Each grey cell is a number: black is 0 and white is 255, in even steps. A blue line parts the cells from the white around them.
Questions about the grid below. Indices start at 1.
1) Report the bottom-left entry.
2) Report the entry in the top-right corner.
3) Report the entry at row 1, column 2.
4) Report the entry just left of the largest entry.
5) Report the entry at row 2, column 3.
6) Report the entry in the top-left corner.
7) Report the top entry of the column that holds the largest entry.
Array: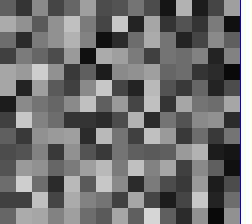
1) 101
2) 159
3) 51
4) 95
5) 89
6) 95
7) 76

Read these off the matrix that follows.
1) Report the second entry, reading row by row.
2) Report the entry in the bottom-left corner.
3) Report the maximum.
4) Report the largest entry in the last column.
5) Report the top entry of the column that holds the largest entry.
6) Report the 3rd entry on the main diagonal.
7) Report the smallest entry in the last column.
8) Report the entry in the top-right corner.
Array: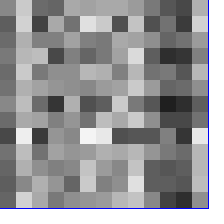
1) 202
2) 101
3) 244
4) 232
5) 162
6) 128
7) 94
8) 176

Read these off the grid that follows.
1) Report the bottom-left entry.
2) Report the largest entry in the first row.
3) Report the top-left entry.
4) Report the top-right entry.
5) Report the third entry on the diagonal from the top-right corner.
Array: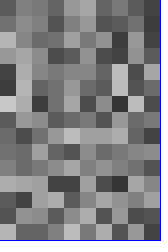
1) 180
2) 166
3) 91
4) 67
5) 61

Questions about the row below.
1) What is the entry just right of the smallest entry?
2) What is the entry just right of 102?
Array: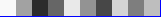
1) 102
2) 233

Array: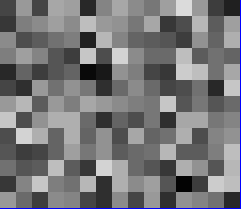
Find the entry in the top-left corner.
69
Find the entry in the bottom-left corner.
153
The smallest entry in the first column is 40
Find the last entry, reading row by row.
40
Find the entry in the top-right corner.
32
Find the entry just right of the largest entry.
153
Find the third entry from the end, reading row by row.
132
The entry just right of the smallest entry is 61
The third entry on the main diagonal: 92
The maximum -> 219
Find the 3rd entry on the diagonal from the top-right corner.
146
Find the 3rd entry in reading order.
69
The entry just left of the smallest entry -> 85
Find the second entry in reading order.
153
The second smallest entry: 9
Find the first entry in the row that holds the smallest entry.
55
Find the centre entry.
139
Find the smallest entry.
3
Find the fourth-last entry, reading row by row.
146
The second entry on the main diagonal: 126
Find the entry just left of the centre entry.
153
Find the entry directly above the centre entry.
106
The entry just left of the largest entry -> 159
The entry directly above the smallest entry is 175
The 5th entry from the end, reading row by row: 47
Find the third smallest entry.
24
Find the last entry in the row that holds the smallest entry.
190

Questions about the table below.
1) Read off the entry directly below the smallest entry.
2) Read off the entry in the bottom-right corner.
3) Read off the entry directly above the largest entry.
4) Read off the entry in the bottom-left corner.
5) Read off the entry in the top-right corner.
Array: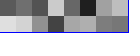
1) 175
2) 119
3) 90
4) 223
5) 190

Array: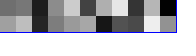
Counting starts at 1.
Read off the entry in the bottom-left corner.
160
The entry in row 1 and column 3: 29
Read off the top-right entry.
2
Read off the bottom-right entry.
146
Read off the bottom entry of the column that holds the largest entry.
238
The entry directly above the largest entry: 182
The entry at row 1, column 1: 111

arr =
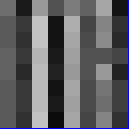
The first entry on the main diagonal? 110
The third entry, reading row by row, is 153
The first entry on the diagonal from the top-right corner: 19
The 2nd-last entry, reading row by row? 132
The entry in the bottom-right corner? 49
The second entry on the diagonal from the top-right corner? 132
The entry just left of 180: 57
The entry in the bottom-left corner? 90
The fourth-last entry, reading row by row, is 166
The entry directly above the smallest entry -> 26
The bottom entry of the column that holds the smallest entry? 11
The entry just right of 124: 98
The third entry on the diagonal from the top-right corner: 75
